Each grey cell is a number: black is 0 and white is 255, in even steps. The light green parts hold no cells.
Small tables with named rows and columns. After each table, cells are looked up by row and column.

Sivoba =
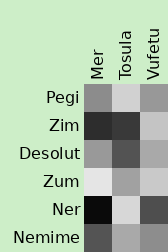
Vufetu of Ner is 78
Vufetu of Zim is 196
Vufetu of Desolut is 169
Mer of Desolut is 153
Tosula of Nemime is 169
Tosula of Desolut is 83
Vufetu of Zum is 201
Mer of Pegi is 140
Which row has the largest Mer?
Zum

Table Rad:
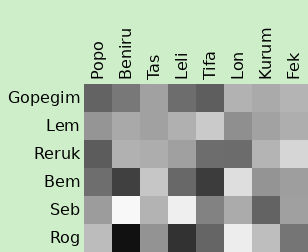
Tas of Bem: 198
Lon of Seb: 171
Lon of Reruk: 108
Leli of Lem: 176
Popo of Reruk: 92
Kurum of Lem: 162
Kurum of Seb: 99
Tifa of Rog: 101
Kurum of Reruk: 180
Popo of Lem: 149
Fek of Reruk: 214
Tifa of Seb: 130
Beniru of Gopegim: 120
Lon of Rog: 237
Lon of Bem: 222
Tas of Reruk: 173
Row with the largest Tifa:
Lem

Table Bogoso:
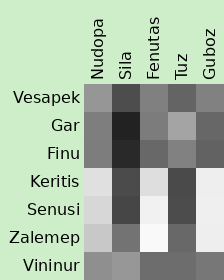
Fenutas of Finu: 104
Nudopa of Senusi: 215
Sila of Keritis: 75
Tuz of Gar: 164
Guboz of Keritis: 238
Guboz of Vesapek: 129
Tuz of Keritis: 74
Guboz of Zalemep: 238
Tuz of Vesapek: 100
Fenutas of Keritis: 222
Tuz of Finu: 129
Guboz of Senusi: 239
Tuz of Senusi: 76
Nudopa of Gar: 126

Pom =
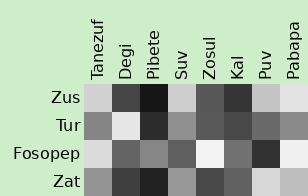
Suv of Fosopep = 95
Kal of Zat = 97
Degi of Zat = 63
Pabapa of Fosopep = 240
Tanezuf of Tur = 133
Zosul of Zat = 72
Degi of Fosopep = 101
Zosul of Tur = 89
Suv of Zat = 153
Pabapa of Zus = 227
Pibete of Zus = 22
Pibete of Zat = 33
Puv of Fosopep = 50
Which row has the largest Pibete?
Fosopep

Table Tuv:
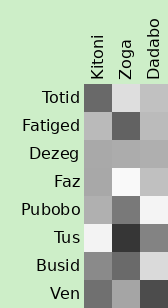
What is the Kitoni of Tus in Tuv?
243
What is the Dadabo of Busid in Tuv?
218
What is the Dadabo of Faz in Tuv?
192
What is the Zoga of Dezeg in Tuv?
172
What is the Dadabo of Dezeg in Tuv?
175
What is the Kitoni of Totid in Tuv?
105
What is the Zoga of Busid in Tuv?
106
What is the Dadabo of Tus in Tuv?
131
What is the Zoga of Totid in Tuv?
222
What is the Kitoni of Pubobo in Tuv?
176
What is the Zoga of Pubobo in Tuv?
121
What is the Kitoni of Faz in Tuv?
168
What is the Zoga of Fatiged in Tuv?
98
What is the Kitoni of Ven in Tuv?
112
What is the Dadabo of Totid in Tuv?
193
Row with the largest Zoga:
Faz

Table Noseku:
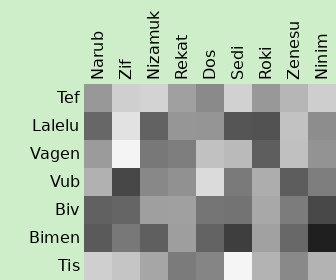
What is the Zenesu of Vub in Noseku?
93
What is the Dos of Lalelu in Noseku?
149
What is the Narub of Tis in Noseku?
207
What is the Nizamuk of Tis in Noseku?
166
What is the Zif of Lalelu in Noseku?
226
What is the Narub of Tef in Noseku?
152
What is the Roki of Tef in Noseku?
152
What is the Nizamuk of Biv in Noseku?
159
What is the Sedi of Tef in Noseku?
209

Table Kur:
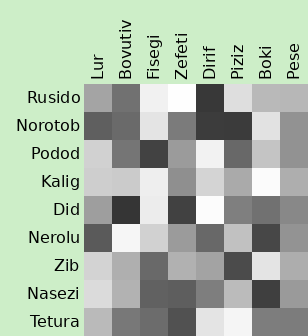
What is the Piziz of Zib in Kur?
75
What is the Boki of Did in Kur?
113
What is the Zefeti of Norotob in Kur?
123
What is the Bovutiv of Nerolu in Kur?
246
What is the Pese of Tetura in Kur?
124
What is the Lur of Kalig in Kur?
206
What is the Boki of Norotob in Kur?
226
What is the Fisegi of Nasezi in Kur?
97
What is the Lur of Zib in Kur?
211
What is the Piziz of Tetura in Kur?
245
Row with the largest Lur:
Nasezi

